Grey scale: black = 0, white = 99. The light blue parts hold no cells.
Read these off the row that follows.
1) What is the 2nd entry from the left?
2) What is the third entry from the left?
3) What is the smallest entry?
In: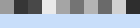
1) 21
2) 28
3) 18

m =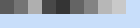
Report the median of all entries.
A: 45
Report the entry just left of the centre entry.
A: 28

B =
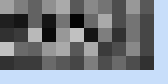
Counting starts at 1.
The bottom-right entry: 19
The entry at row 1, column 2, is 49
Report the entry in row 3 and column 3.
72
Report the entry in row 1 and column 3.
38
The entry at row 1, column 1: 63
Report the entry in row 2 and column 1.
12
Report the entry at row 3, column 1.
19
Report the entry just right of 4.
59
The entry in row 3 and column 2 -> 23
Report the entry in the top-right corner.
34
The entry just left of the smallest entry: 45
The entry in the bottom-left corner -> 19
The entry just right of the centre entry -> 8
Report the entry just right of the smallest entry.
41

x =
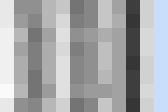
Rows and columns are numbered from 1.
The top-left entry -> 90
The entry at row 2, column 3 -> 52
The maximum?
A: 97
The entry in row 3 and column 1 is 93
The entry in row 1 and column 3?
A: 56
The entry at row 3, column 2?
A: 71
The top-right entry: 81
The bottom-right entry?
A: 81
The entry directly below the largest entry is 90
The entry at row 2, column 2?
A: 60
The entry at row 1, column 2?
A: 56

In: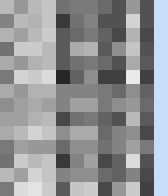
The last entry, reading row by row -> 25
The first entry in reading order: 72
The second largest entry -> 88
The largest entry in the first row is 76
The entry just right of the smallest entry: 38
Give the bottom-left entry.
47
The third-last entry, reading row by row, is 59
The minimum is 15
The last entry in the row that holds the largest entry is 25
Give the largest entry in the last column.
47
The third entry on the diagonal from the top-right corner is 28
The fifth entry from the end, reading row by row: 79
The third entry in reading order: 72
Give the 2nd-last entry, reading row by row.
79
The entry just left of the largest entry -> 25
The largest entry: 91
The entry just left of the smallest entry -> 85
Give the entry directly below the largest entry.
55
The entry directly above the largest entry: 66
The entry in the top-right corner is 32
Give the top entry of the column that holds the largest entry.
59

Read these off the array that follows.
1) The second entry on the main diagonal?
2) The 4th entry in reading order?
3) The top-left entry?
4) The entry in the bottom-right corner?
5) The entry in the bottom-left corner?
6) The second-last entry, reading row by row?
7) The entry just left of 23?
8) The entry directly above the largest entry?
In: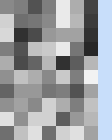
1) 43
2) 49
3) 53
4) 63
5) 43
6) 87
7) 71
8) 71

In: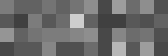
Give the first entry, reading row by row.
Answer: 48
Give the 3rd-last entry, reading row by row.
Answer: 34
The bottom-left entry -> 28
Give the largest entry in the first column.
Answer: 58
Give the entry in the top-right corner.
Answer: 31
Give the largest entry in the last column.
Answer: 38
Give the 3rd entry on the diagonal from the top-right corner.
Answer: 42
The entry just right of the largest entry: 38
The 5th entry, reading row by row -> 38
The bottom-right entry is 28

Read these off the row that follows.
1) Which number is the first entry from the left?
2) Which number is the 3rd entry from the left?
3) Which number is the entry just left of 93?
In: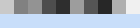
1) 78
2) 57
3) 68

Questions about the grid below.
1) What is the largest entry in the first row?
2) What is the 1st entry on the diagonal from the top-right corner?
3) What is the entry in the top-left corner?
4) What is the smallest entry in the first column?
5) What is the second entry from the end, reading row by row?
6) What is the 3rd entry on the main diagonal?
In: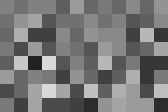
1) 60
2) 57
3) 50
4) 29
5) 60
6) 25

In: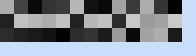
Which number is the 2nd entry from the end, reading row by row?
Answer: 67
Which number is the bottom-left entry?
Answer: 17
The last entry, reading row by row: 10
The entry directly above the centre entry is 7
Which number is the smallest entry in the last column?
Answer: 1
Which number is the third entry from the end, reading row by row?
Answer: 63
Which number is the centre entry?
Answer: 71
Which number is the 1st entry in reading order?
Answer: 67

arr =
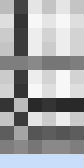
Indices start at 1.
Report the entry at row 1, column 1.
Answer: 73
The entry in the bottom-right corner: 49
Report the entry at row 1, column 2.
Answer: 26
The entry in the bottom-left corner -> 49
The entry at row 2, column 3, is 96
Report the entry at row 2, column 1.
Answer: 86
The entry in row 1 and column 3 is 89
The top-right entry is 76
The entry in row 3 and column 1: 79

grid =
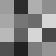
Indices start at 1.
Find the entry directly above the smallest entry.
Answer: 38
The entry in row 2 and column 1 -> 65
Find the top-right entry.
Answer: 55
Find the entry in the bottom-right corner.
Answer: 58

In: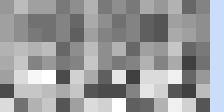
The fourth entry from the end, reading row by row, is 69
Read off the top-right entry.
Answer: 51
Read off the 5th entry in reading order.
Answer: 47
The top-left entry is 59
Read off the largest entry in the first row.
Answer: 73
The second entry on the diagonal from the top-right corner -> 59
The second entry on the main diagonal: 55
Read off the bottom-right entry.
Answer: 33
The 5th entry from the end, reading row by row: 40
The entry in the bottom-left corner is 85
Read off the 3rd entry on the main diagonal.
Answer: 47
